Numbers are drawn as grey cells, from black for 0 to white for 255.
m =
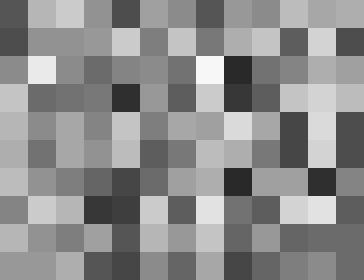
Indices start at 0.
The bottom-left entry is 152
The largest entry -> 247
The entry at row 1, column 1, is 146
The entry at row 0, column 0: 85
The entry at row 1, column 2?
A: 146
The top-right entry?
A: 174
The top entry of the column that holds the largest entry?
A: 85
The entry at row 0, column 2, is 203
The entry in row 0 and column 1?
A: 182
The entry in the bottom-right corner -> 107
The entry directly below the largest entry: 203
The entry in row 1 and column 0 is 77
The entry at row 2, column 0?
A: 139
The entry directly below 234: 107

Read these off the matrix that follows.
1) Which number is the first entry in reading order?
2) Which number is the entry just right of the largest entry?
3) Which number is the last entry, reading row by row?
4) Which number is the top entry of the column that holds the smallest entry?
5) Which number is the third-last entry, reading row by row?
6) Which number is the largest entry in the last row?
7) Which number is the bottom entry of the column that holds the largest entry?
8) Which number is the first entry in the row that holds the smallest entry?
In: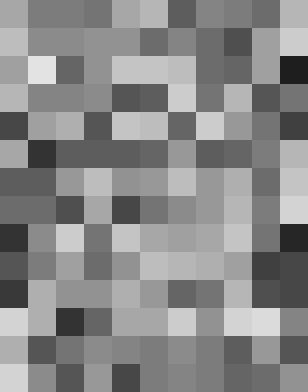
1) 167
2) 101
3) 146
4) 182
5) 101
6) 211
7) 139
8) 160

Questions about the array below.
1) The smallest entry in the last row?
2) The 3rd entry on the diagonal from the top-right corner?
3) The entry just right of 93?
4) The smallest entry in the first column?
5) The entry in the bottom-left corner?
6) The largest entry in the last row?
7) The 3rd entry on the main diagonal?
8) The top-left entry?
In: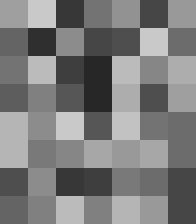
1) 70
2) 187
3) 128
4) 78
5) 100
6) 187
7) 62
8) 159

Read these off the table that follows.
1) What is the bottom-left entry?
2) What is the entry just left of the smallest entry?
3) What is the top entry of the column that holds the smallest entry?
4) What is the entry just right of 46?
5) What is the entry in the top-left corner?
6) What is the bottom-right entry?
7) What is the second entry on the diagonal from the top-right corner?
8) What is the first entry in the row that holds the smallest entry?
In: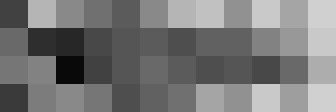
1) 58
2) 130
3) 137
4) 39
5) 65
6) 208
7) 152
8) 118

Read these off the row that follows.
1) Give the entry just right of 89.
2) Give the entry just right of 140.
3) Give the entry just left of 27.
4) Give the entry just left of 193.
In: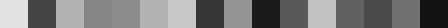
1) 193
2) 178
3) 148
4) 89

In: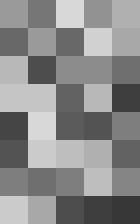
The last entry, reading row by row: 55
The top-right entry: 176
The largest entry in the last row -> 203
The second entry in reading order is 118
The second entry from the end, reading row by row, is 62
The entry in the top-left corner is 154

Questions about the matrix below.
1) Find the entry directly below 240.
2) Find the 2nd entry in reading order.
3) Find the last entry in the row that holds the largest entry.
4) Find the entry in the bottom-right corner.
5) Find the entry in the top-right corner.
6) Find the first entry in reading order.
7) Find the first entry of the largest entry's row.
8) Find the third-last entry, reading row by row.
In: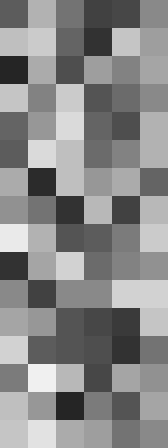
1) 151
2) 178
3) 145
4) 137
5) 137
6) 92
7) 123
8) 158

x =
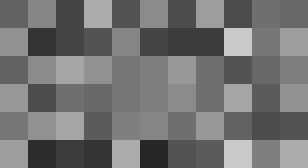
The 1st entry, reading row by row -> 98
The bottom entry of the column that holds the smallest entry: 39
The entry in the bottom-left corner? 157
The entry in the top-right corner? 104
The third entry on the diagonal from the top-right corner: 83
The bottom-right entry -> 171
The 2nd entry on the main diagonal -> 52
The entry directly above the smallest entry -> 133
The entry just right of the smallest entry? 83
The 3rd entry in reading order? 68

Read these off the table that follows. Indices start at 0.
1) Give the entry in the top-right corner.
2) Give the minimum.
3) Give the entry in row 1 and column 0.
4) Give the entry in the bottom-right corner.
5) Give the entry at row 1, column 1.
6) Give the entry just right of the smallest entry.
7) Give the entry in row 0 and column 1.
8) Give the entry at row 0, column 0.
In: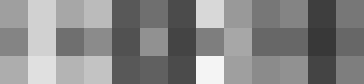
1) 119
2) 56
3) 132
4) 126
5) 209
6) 103
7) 209
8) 159

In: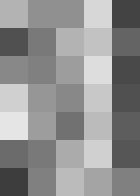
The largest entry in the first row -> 215
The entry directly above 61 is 107
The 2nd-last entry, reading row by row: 164
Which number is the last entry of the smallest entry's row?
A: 128
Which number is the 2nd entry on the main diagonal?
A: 121
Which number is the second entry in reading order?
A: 144
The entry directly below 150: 157
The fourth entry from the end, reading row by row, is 128
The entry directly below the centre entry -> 113
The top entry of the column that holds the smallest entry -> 179

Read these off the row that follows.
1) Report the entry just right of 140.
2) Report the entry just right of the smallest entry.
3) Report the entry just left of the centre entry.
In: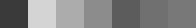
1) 92
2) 212
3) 172

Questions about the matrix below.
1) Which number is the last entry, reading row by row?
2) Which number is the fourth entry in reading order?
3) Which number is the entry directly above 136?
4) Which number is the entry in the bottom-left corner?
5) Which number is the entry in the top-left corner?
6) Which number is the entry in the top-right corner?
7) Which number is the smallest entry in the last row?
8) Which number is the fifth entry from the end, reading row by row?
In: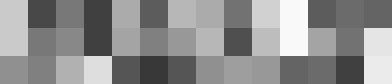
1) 235
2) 64
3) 120
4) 144
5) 202
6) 100
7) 56
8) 152

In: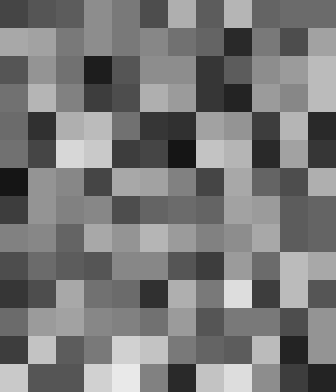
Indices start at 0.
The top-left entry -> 69
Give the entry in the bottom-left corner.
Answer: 201
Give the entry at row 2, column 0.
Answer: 85
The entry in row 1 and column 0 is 168
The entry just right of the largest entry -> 129
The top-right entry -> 107
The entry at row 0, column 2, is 92
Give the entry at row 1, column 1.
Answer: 162
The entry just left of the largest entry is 209
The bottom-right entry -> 35
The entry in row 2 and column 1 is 148

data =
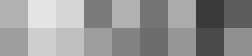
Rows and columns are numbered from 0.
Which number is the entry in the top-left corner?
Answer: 177
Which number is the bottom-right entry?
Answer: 144
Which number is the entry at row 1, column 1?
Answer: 206
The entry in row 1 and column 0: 157
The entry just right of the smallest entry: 93

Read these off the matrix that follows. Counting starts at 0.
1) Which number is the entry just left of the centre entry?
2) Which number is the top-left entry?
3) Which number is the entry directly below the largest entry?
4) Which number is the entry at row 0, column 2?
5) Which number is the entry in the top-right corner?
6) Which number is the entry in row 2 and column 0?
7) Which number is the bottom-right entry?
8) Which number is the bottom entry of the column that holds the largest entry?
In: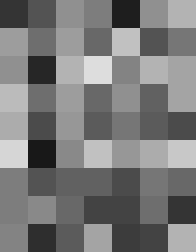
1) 151
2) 52
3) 104
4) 144
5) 179
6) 144
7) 179
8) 164
